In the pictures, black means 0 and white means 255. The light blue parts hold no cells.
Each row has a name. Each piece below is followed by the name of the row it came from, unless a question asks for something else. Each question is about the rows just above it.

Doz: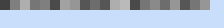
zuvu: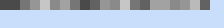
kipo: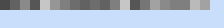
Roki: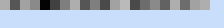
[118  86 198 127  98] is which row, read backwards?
kipo
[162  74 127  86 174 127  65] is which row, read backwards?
Roki
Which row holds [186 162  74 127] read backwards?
Roki
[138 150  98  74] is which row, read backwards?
zuvu

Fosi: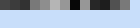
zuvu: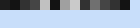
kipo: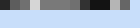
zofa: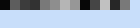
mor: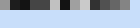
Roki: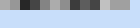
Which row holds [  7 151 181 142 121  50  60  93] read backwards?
zofa
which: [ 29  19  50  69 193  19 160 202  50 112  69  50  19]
zuvu
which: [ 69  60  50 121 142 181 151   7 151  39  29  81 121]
Fosi
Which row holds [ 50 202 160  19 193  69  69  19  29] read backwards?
mor
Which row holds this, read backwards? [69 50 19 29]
zuvu

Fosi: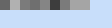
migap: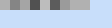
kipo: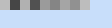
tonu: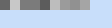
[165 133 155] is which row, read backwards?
kipo
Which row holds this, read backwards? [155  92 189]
migap
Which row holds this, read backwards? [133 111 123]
Fosi
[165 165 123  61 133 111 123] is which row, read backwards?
Fosi
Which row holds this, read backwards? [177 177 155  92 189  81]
migap
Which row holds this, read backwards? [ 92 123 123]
tonu

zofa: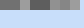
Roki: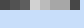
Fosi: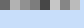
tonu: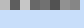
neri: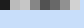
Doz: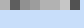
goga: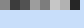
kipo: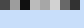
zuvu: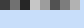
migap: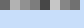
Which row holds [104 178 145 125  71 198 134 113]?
migap
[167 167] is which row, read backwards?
Roki
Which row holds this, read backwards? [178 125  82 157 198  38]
zuvu
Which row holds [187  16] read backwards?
kipo
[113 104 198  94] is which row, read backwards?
tonu

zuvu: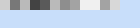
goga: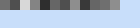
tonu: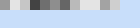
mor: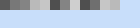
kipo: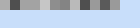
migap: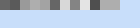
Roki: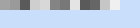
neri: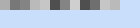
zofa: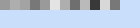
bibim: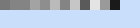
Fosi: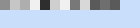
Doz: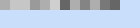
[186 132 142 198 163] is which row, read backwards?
kipo
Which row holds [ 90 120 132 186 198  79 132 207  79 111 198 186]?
mor
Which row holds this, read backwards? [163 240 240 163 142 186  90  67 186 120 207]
zuvu
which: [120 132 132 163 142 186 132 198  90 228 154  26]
bibim
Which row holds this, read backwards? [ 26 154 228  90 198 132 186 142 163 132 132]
bibim
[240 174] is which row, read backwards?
Fosi

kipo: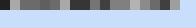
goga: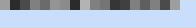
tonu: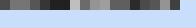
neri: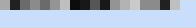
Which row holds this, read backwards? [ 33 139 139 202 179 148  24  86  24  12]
neri
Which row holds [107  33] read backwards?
neri
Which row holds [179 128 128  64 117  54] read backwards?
kipo
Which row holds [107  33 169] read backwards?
neri
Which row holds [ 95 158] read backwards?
tonu

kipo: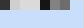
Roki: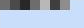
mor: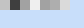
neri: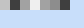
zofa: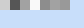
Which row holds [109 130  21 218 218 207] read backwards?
kipo
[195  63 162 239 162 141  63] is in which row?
neri
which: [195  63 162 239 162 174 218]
mor
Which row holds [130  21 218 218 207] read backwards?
kipo

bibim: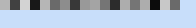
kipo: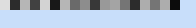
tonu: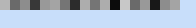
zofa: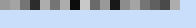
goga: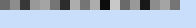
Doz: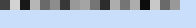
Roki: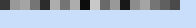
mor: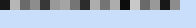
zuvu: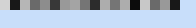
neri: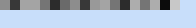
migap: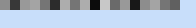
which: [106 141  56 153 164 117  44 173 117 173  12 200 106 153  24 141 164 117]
goga
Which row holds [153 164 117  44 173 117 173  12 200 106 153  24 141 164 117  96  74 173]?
zofa
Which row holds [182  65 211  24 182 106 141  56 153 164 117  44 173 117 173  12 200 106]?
bibim

